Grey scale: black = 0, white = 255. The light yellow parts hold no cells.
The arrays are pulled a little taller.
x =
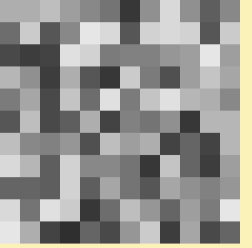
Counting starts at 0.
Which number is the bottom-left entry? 230
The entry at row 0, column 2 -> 190
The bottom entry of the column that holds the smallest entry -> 47
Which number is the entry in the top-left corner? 174
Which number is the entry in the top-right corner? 136
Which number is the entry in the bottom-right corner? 101
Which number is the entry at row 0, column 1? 174
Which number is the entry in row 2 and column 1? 61
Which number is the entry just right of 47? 101
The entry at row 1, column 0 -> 109
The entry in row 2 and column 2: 67
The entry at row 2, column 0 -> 73
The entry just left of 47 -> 67
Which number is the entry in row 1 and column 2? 86
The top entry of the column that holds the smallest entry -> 158

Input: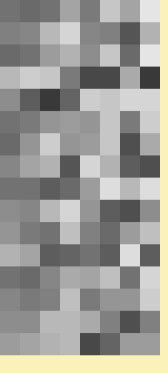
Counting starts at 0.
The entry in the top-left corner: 114
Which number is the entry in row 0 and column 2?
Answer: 114
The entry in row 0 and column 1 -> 106
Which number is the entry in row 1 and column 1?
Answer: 134
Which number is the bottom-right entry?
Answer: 156
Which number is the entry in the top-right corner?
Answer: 229
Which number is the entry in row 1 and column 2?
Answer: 184
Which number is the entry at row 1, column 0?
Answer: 128
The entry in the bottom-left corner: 156
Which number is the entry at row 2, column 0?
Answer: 106
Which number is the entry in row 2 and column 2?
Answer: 156

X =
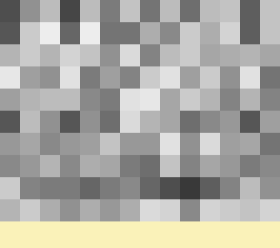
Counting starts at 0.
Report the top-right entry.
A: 195
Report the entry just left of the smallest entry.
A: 78
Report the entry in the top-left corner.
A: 78
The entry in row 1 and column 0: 86
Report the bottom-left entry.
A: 180
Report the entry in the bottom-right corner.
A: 211
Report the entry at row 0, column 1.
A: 145
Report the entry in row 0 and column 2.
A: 188
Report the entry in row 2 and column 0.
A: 180
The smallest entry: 57
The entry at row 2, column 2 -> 180
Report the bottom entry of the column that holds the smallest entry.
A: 137
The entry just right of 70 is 188
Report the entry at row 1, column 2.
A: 237
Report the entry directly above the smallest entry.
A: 131

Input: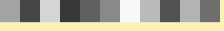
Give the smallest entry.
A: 56
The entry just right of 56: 96
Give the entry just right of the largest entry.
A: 186

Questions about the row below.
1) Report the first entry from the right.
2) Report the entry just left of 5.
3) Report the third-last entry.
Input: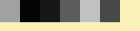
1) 72
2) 161
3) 92

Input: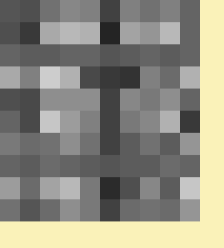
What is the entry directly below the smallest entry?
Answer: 85
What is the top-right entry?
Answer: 100
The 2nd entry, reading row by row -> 79
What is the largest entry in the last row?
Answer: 149
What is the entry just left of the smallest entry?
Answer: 177
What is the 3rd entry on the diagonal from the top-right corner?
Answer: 100
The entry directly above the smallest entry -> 65
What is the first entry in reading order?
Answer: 85
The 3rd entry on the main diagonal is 92
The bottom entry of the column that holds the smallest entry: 65
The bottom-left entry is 113
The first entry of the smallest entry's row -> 79
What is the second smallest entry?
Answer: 43
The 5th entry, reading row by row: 128
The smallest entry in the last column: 57
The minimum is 36
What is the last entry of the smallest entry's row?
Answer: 100
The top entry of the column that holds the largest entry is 113
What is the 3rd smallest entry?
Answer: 51
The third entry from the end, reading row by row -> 113
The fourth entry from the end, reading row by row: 107
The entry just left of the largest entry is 128
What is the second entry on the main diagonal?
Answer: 57
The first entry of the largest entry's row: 169

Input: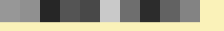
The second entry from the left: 144
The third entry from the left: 38
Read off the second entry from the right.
98

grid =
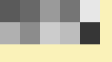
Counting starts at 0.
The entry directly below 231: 54
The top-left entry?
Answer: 90
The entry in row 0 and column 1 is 104

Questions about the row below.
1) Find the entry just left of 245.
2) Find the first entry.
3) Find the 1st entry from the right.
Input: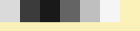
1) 191
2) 218
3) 245

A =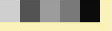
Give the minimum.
11
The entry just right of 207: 83
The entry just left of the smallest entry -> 121

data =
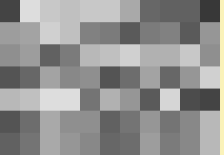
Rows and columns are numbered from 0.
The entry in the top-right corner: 56
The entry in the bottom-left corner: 97
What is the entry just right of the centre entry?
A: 109
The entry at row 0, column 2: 200
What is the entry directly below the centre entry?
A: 177
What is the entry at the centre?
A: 84
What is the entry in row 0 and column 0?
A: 68
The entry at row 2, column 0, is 143
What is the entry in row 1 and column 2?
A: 208
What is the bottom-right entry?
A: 184
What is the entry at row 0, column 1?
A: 221
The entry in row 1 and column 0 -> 157
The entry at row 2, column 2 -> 97
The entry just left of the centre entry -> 143

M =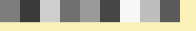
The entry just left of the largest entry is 70
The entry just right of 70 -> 247
